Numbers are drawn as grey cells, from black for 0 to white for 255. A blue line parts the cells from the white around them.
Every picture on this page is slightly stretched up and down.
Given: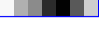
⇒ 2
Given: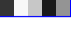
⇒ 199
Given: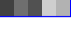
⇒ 81
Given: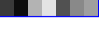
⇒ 81
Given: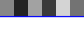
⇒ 58
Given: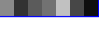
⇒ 193
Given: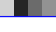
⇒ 37
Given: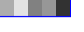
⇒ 129
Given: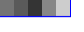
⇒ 52
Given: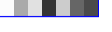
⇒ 204
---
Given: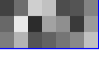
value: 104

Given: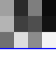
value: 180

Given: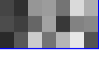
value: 76

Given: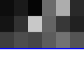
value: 20

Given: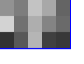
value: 211

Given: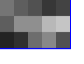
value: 94
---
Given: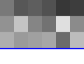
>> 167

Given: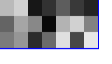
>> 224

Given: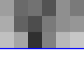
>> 129

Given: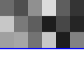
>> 199

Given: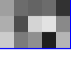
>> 143

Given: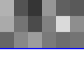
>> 122

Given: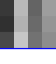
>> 198

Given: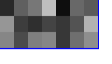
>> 55

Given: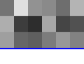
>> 124
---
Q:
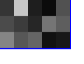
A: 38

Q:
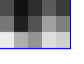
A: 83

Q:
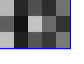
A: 196

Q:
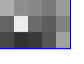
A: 106

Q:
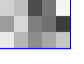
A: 126

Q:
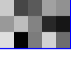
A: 131
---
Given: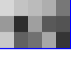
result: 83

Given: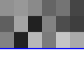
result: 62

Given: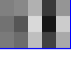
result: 204

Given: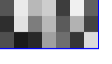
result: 67

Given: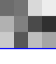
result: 48

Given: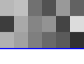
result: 220

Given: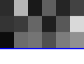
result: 217
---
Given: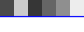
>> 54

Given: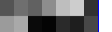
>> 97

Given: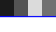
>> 219

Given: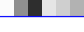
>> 46

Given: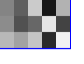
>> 203

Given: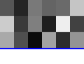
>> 121

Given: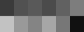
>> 89

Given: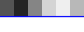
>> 133
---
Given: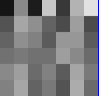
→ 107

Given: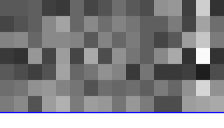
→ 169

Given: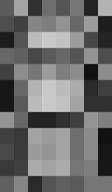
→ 118

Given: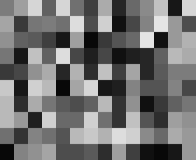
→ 153

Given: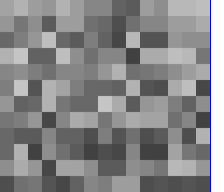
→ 78

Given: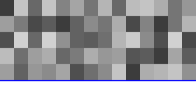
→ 145

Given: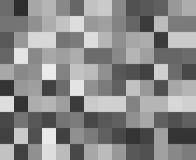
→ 123

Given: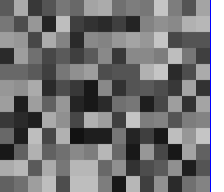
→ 131
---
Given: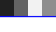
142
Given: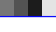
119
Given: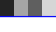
165
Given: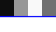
151
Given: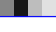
189
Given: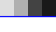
176
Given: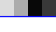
172
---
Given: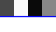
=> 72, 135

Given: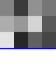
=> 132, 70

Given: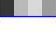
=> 54, 155

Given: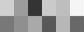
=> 208, 104

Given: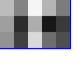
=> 188, 78

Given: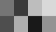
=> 117, 147

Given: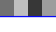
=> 113, 157
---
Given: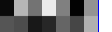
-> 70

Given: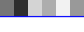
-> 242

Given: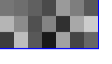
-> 68

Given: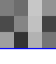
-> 178

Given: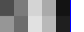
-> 185

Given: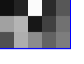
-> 99

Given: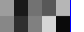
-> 213

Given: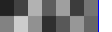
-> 151
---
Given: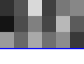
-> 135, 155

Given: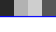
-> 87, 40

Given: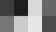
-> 103, 118

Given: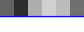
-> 112, 99

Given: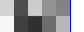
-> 131, 246

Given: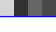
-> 74, 213

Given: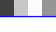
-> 149, 65

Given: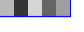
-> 158, 185

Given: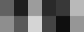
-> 185, 142

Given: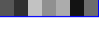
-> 108, 86
